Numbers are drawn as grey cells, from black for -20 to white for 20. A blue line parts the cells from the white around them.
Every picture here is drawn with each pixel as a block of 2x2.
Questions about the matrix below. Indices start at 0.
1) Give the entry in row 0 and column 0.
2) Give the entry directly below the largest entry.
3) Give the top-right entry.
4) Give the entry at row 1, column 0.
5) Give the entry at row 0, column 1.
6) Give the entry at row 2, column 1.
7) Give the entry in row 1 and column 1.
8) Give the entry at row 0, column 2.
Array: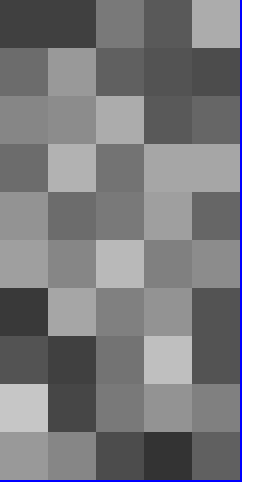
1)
-10
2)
4
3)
7
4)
-3
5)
-10
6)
2
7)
4
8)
-1

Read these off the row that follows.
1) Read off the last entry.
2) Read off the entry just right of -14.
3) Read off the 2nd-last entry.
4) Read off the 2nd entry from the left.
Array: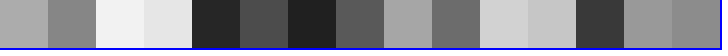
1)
2
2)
-8
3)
4
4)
1

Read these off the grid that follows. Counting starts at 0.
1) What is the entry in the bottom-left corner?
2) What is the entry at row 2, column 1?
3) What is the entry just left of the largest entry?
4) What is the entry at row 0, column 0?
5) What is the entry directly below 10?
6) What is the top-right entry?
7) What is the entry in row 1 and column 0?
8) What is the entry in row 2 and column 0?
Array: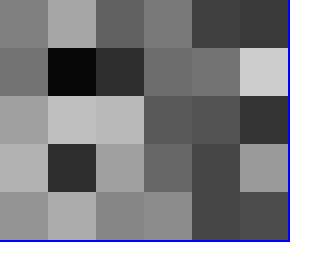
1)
3
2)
10
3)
-2
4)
0
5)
-13
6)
-11
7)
-2
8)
5

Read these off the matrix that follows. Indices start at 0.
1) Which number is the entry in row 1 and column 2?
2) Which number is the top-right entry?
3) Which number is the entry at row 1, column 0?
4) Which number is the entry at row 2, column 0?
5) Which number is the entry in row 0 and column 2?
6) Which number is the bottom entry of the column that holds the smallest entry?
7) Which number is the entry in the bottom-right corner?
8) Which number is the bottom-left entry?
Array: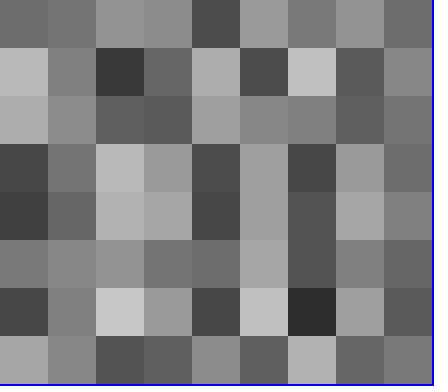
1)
-11
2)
-3
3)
9
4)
7
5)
3
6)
8
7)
-1
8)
6

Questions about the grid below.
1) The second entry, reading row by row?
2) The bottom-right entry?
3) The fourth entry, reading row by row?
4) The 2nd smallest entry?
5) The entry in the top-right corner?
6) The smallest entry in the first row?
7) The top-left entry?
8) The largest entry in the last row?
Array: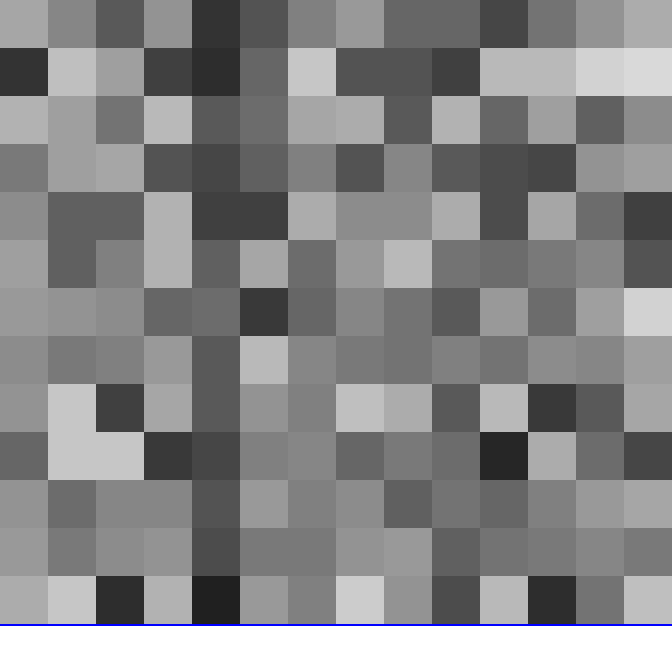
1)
1
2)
10
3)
3
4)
-14
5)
7
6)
-12
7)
6
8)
12

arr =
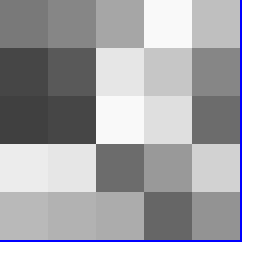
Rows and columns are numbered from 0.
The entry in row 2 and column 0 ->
-10
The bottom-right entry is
3
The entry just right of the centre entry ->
15
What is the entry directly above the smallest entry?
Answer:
-9
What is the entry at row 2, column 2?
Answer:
19
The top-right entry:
10
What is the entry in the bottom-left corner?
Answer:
9

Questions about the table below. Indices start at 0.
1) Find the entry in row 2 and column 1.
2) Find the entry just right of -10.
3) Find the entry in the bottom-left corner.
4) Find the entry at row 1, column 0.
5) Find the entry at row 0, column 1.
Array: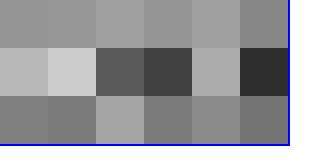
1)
-1
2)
7
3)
0
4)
9
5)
4

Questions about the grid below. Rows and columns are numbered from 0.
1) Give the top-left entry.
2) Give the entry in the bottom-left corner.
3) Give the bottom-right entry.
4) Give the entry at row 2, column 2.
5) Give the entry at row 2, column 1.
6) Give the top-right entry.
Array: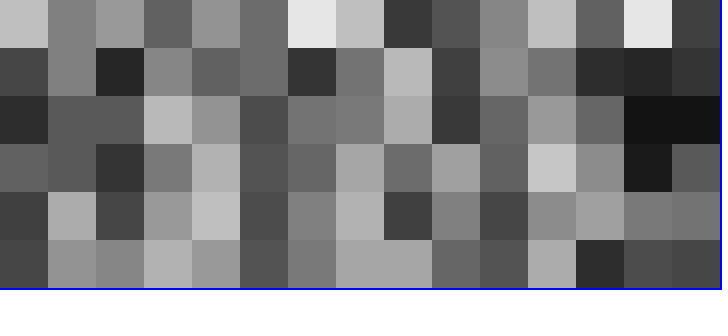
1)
10
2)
-9
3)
-9
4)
-6
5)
-6
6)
-10

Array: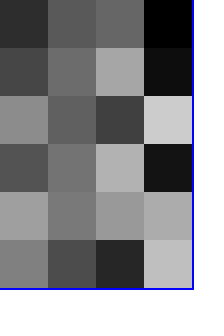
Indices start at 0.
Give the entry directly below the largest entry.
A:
-17
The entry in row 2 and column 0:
2
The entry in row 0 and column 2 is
-4
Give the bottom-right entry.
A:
10
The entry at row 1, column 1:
-3
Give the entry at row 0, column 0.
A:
-13
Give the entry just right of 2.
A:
-5

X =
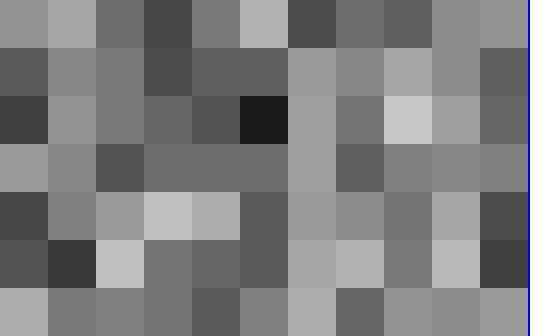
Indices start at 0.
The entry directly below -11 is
-1
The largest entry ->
11
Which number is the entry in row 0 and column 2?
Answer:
-3
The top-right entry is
3
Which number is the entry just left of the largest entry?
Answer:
-2
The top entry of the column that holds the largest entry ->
-5
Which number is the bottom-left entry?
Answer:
7
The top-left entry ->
3
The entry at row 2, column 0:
-10
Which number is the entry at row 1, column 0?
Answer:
-6
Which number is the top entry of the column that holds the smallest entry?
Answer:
8
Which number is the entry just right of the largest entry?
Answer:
5
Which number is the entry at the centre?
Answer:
-3
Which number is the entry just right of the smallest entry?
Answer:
5
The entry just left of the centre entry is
-3
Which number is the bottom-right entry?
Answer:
4
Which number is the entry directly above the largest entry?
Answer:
6
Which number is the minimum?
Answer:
-16
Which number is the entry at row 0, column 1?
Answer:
6

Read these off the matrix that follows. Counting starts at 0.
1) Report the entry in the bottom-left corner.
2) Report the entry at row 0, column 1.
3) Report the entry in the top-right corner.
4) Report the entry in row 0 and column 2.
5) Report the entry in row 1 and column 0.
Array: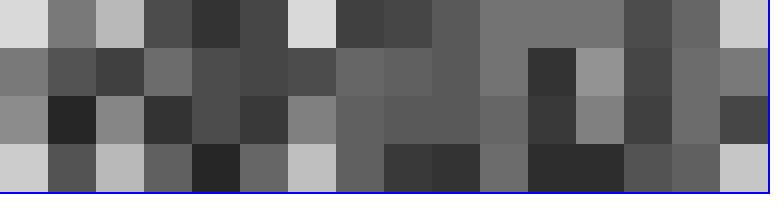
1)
12
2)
-1
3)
12
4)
9
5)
-1

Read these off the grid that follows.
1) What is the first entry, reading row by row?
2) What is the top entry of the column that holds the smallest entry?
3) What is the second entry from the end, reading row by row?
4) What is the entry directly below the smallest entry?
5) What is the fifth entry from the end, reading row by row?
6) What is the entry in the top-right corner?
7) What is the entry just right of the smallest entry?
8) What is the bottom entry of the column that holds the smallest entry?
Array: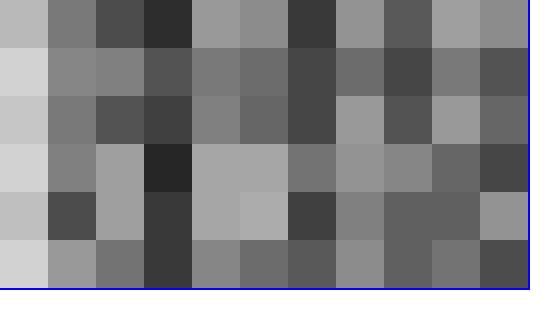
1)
9
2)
-13
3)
-2
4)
-11
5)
-6
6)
2
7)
6
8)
-11

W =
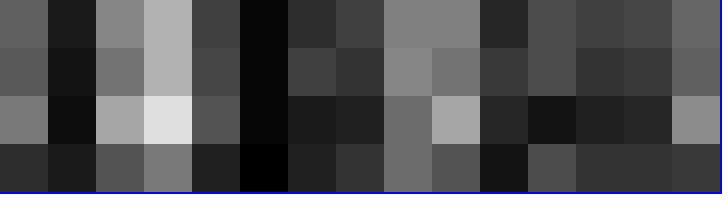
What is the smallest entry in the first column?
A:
-13
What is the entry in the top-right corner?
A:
-4
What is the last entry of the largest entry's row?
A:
2
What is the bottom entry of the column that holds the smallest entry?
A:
-20
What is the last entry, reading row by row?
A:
-11
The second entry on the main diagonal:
-17
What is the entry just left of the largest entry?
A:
6
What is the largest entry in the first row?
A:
8
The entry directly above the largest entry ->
8
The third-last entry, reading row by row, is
-12
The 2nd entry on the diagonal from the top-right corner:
-11
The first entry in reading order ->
-5
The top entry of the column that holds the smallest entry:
-19
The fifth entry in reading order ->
-10
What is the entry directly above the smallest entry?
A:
-19
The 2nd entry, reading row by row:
-16
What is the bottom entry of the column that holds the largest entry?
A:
-1
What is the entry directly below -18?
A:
-16
